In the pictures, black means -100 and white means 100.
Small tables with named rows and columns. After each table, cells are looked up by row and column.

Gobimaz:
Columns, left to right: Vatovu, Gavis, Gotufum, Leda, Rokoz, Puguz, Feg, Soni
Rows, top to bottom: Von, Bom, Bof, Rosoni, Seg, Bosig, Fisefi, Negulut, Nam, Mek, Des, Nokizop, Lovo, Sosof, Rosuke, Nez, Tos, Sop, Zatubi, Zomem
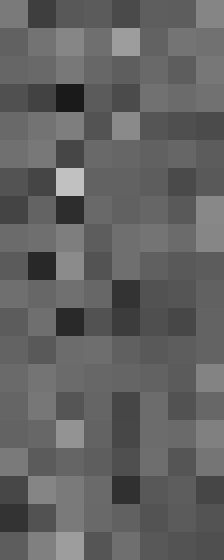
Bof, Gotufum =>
-6
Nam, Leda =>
-27
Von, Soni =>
4
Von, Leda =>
-29
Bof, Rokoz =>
-26
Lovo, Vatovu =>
-22
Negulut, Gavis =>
-22
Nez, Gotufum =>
15
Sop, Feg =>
-27
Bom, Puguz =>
-23
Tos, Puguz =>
-14
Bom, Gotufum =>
5
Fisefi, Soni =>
-30
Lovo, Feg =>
-27
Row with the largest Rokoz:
Bom

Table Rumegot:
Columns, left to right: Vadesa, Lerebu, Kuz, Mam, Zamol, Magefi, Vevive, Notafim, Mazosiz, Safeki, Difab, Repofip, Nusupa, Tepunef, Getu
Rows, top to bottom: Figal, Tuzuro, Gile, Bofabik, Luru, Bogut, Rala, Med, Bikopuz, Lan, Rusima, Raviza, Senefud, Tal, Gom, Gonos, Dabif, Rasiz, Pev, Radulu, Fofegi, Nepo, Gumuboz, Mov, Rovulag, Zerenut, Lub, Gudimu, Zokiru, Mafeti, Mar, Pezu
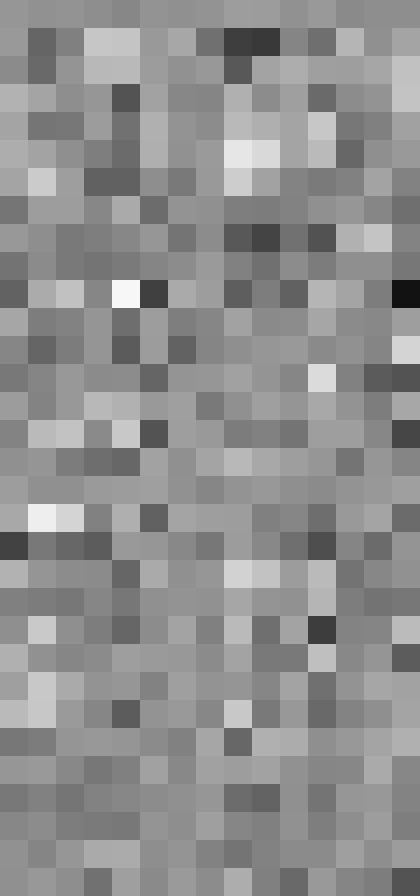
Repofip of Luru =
56
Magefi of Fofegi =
33
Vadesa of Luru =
29
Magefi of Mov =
21
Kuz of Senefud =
-3
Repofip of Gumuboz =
-52
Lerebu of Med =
23
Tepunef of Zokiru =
19
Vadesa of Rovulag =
25
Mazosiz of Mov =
28
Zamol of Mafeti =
-6

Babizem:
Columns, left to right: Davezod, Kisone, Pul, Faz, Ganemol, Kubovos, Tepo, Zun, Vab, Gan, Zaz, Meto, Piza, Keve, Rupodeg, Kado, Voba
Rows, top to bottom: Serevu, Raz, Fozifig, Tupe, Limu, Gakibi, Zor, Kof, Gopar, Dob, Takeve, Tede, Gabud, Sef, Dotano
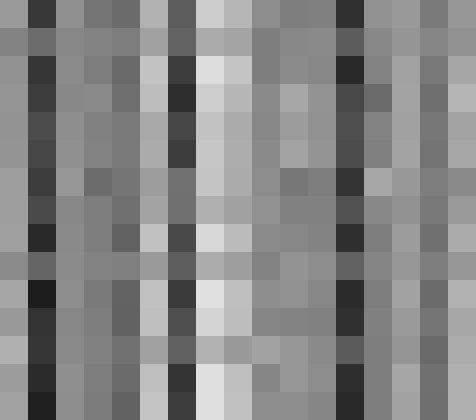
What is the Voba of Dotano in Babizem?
38
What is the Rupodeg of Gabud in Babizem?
17
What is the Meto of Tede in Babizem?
1
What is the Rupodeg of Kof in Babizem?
14
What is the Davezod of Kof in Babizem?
24
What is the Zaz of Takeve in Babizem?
14
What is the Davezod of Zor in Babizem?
24
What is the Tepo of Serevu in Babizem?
-27
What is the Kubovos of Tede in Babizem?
50
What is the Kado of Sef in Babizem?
-12
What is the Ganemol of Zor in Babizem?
-8
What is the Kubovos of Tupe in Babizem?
48
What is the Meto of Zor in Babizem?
-1
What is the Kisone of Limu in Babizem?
-41
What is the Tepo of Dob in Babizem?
-26
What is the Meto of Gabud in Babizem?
8
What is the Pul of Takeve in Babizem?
11
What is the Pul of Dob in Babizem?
9
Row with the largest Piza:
Dob

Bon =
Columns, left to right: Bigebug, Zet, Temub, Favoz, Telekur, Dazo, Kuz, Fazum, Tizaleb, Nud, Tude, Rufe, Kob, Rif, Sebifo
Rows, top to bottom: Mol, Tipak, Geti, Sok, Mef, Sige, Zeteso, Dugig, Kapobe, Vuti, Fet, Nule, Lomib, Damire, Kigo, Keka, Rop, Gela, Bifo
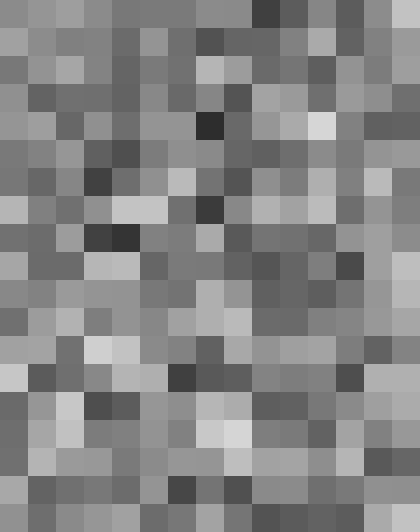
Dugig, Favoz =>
13
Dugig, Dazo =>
53
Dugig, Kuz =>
-12
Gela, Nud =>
8
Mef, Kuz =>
16
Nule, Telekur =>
15
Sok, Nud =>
28
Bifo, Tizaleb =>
-8
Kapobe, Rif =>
25
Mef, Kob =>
1

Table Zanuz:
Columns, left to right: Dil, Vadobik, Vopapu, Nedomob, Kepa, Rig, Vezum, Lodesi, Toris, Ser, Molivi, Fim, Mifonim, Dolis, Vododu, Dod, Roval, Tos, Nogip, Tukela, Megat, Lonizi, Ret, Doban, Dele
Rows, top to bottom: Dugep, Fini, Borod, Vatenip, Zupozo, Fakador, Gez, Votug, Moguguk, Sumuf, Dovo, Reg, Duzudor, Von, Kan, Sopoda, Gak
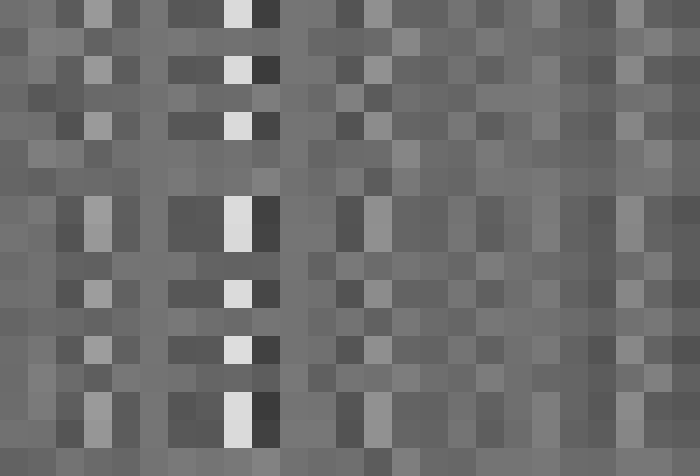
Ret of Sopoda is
5
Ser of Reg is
-8
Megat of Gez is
-16
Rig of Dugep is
-8
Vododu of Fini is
6
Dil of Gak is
-23
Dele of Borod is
-32
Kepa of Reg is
-16
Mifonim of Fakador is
-16
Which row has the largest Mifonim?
Vatenip

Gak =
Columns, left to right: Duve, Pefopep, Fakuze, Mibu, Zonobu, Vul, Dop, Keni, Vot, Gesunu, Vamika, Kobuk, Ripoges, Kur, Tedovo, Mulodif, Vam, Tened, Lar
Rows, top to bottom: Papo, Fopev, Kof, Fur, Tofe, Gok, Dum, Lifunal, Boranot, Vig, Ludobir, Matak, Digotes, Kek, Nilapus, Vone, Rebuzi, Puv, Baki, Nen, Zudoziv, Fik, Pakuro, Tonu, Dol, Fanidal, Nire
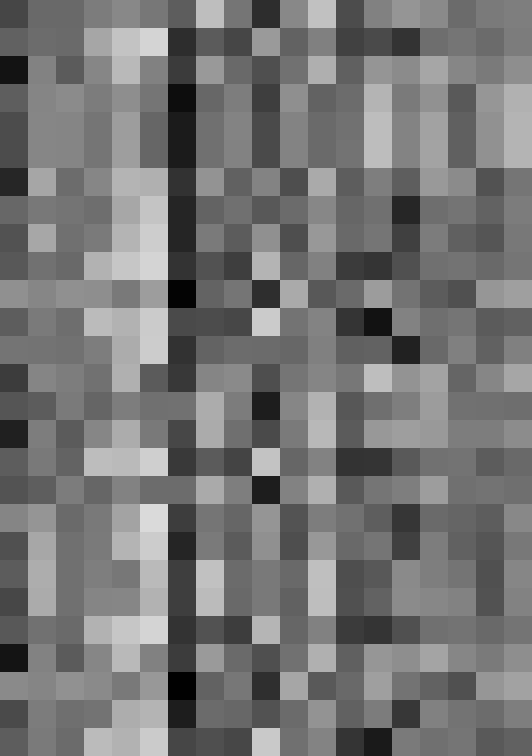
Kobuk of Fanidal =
15
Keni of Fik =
47
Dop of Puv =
-15
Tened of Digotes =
-24
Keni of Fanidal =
-16
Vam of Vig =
-10
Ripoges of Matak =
-59
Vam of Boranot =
-25
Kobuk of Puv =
38
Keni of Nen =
-4
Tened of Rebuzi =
-28
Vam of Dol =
-37
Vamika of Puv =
2
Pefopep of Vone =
-2
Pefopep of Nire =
-4
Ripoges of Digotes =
-25
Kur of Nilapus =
-13
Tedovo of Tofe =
3
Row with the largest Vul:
Baki

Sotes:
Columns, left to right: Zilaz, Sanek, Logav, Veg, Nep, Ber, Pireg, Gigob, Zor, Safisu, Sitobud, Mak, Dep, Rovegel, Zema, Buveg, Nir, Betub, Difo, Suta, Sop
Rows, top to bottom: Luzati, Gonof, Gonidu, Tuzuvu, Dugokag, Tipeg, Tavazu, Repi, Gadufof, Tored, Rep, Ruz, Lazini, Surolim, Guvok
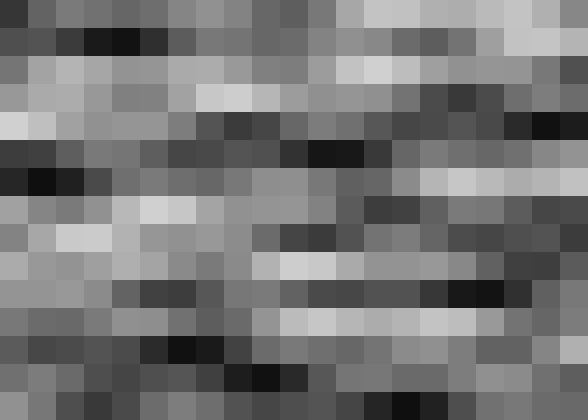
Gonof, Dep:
13
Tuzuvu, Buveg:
-41
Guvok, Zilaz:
14
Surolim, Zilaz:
-12
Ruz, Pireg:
-11
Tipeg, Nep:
-8
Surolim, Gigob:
-50
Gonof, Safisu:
-19
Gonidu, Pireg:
33
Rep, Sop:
-6
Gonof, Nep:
-86
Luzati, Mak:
-6
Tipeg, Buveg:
-4
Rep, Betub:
-85
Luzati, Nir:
36
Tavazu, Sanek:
-88
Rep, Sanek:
16
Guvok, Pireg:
-2
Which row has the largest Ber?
Repi

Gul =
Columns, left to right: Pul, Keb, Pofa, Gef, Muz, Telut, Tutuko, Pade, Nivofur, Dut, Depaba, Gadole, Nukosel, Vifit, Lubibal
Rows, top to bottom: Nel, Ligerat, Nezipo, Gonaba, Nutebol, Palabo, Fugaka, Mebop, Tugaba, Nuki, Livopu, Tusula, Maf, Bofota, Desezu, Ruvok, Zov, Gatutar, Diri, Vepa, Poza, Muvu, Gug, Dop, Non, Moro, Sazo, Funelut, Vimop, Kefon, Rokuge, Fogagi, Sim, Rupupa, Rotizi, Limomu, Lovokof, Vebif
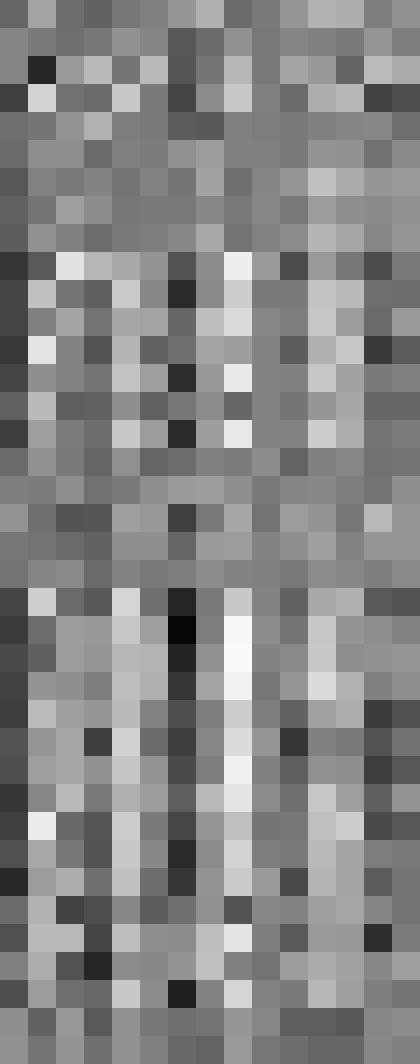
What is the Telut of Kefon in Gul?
-4
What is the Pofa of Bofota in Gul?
3
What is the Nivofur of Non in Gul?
89
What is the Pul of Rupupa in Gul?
-37
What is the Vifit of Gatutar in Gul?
-9
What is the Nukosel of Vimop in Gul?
25
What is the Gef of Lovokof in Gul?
-30
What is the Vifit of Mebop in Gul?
8
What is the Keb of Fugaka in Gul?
2
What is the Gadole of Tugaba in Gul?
41
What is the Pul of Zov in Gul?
-17

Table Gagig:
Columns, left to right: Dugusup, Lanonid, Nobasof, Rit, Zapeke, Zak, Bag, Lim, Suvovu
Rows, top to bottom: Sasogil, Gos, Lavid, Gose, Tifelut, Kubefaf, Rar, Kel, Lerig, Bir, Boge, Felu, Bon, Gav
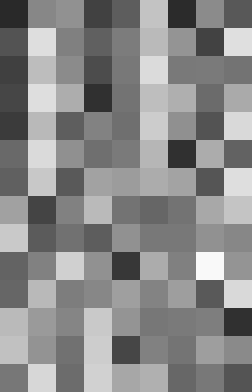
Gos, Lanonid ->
74
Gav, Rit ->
64
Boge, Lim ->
-30
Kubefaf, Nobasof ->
13
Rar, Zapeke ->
22
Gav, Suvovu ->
-34

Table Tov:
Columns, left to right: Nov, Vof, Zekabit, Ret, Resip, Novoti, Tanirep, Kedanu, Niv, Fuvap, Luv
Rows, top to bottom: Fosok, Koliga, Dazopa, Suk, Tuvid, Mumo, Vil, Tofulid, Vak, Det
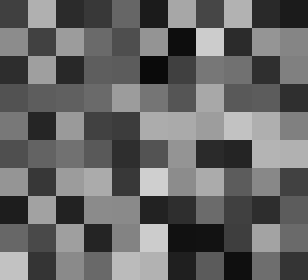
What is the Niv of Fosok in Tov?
40
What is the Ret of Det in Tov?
-18
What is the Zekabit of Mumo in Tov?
-11
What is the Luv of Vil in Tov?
-49
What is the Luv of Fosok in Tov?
-79
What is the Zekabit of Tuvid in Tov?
21
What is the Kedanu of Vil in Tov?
34
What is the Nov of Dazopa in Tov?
-65
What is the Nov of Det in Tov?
52
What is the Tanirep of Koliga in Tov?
-90
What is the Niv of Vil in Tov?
-28
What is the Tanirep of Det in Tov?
-76
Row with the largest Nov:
Det

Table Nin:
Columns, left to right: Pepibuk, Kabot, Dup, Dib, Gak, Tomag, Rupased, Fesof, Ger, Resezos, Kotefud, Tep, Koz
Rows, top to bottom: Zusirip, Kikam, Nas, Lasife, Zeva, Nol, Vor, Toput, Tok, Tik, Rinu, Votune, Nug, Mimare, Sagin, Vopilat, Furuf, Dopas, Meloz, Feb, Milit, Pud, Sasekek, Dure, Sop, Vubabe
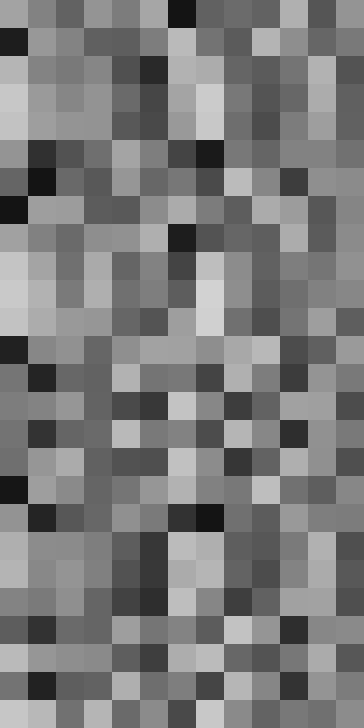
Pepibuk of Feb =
37
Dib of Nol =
-13
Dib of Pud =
-21
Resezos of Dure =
-35
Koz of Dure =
-32
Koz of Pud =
-38
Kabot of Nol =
-62
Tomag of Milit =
-56
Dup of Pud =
12
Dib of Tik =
33
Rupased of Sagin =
53
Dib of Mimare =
-23
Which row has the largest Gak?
Vopilat

